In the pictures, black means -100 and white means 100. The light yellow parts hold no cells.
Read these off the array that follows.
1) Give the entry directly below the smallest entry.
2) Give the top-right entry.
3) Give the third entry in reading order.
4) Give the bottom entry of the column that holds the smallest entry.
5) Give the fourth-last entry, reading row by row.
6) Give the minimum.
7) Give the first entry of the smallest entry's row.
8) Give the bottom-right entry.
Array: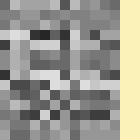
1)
63
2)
-17
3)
28
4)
1
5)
18
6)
-70
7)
55
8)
18

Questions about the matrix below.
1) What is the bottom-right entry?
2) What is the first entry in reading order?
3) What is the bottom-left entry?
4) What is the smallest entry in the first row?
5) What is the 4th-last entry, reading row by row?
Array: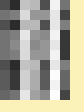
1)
-47
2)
-38
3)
-20
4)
-66
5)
26

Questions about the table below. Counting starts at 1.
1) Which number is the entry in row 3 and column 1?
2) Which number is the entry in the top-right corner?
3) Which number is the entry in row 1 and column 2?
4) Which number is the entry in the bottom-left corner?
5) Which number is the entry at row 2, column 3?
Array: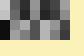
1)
-89
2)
25
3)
-26
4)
-89
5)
-71
